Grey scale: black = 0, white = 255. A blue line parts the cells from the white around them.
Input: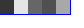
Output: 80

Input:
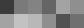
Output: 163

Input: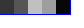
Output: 158

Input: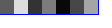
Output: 71

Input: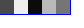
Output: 185

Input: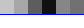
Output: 134

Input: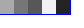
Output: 241
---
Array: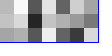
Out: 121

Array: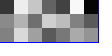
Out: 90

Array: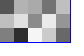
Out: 149

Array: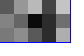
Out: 111

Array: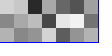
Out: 115

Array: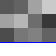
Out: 56

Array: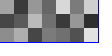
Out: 46
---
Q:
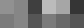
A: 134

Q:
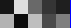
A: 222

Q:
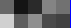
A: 20

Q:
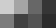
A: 165

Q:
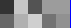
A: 198

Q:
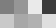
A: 150

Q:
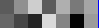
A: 144
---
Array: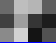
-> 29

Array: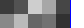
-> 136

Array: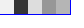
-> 241

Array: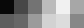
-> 103

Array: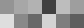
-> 137

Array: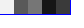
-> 242

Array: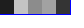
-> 30

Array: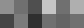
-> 123

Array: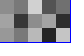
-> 152
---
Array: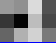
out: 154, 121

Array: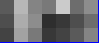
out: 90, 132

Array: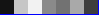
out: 19, 61

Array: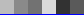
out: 188, 90

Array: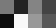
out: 122, 88

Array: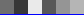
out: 110, 181

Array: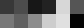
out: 56, 4

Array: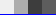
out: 239, 93

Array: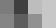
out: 124, 199

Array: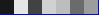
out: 24, 157
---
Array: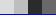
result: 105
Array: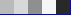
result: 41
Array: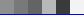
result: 243
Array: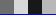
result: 184
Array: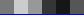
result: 86
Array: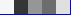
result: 224
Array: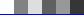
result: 54
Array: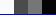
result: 5
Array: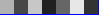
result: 51
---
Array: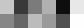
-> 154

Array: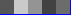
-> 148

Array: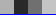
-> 41

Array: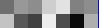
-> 76

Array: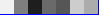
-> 86

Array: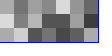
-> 72

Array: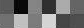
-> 212

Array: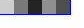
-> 36

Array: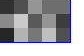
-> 119
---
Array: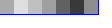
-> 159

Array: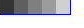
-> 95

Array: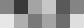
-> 121

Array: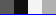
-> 89

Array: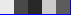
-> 73

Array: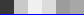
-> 240

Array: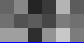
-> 46
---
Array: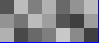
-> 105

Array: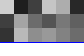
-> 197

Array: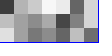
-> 235

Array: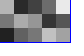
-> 65

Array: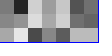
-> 199

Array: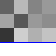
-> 185

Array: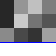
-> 149

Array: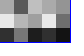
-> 191

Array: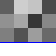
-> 206
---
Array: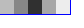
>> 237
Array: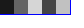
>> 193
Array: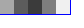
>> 240
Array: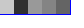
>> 100
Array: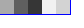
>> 211
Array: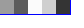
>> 52
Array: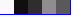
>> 89
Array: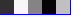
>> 192
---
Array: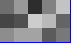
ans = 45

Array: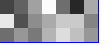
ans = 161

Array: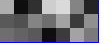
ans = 48

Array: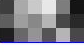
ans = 201

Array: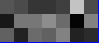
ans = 53

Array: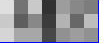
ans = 201

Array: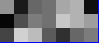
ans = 103
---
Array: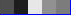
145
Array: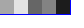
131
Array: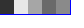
106
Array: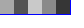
138
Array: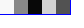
210
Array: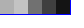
63
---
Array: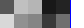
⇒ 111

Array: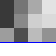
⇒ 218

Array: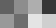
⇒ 207

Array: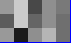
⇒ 111

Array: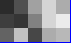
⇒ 235

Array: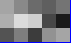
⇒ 26

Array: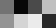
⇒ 40

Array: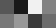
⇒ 108
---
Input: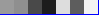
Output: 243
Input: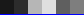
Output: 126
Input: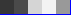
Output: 153
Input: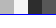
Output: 87
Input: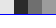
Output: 156
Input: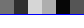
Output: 85
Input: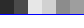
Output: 158
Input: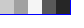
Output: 38
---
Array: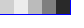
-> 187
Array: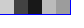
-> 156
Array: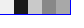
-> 168
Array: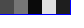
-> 74
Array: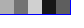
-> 115
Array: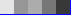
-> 150
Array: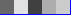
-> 173
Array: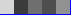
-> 111
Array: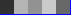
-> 146
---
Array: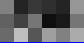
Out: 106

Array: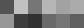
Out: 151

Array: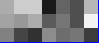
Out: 129

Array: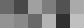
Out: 148

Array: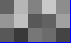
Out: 88

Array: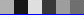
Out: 176

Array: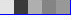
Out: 228

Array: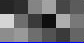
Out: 141

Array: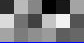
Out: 164
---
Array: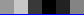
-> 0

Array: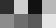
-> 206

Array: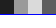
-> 154

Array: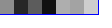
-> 174

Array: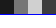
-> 118

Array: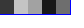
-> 162
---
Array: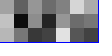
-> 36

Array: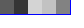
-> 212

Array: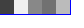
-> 136

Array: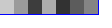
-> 173

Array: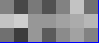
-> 151

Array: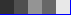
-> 148
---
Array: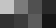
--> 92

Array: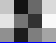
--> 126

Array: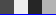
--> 38

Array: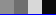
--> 216

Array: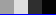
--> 47

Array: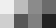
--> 128

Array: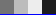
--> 237
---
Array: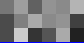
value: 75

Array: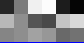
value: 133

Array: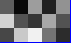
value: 71

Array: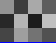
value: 69

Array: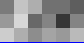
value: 205

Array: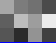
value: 85

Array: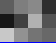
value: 200

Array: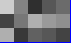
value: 175

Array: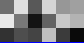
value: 50
